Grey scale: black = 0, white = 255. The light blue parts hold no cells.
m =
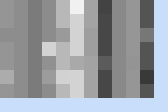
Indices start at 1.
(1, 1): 149
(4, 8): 71
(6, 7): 163
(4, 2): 141
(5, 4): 145
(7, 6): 211
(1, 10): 150
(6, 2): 141
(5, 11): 84
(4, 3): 123
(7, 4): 140
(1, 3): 123
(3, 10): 150
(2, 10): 150
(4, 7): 158
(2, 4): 140
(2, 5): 184
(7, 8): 71
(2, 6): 211
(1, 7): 163
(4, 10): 150
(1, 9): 137
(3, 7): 158

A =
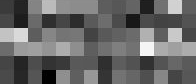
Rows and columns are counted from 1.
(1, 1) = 59
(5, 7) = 88
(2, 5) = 70
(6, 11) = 79
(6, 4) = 1
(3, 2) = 217
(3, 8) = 89
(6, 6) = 95
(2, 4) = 47
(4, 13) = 160
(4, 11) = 245
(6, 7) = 151
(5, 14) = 90
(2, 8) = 109
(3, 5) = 116
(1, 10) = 100
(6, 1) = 74
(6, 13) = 69
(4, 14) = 172
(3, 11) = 177
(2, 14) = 83
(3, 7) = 67
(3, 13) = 201
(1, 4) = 187
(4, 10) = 114
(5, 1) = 69

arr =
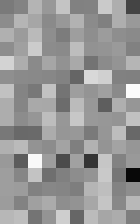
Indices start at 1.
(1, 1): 122
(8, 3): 169
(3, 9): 142
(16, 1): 183
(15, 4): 171
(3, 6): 158
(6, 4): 135
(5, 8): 139
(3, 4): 142
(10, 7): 122
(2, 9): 174
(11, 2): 186
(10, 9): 189
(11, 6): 127
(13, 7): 148
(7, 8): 160
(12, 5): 75
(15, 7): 167
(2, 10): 153
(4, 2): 160
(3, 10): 138
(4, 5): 138
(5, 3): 138
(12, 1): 153
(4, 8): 148
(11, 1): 176
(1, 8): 202
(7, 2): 132
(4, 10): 129
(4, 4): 140
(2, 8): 128
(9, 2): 140
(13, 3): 195

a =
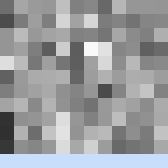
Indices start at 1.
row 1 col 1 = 110
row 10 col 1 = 48
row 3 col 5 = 168
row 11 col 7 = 208
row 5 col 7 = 160
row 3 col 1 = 149
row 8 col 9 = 170
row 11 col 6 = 168
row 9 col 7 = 129
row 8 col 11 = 140
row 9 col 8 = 152
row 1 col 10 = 150
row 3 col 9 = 167
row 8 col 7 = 114
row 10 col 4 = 195
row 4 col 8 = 225
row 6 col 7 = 157
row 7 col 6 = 132
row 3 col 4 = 163
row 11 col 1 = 55
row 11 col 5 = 219
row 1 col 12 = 149
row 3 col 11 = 128
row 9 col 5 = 221
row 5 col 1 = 222
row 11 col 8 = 156
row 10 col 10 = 142
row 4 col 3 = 126
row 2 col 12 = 135
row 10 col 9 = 116
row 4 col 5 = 205

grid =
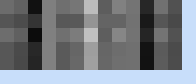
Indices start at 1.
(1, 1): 108
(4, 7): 158
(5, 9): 111
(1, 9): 129
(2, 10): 114
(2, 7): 148
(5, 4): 129
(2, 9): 100
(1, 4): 127
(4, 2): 74
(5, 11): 18
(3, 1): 109
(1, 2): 97
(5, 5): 90
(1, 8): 93
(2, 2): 76
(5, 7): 160
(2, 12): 86
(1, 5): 111
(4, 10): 112
